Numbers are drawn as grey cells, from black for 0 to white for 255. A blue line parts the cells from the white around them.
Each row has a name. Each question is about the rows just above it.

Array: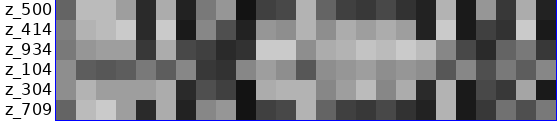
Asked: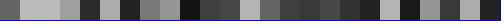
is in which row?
z_500
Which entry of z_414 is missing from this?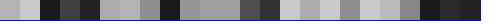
[127]
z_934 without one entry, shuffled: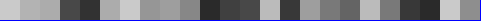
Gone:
[195]
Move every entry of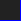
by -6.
[28]
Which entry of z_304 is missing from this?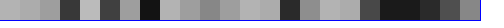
[165]

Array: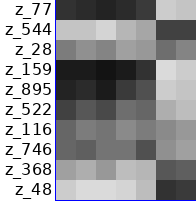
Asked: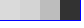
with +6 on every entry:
[224 218 195  56]
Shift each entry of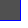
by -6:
[74]
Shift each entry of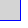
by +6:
[218]
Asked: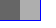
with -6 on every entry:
[ 96 168]
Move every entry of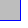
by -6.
[183]
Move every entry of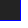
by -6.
[29]

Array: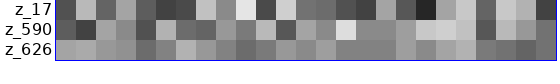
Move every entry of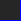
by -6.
[32]
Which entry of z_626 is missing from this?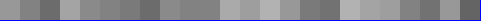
[145]
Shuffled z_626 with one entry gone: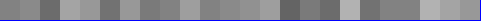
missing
[170]
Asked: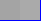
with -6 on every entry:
[158 164]

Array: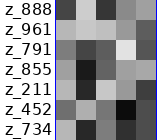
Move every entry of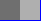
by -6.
[105 169]
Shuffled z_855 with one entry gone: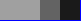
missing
[168]
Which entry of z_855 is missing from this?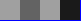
[168]
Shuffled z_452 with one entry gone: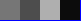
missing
[111]
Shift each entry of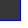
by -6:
[48]
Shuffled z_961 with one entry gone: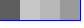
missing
[191]

